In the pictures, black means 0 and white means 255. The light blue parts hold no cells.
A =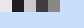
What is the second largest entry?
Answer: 201
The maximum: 232
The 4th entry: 62

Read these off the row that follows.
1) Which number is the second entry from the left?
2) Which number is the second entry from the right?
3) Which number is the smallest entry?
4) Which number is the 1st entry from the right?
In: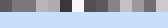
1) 121
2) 112
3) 56
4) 203

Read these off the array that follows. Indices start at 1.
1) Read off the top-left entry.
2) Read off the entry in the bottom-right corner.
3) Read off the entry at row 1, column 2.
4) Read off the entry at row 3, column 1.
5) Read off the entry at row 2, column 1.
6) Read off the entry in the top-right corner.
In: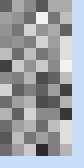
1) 98
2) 179
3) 170
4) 147
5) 159
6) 170

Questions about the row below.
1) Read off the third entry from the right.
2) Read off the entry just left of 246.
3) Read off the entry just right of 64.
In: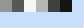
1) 181
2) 87
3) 20

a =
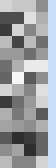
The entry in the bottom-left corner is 187
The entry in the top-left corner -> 211
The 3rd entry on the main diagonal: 133
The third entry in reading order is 199
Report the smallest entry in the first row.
142
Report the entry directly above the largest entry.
175
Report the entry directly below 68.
153
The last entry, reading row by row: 211
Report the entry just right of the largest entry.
90
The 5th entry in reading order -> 78
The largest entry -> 246
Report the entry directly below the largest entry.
175

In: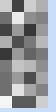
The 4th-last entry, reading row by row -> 245
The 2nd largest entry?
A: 234
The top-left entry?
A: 205
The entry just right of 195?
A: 184
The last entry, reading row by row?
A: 205
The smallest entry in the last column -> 121
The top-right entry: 175
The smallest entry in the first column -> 55
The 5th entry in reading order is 111
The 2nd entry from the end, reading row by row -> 90
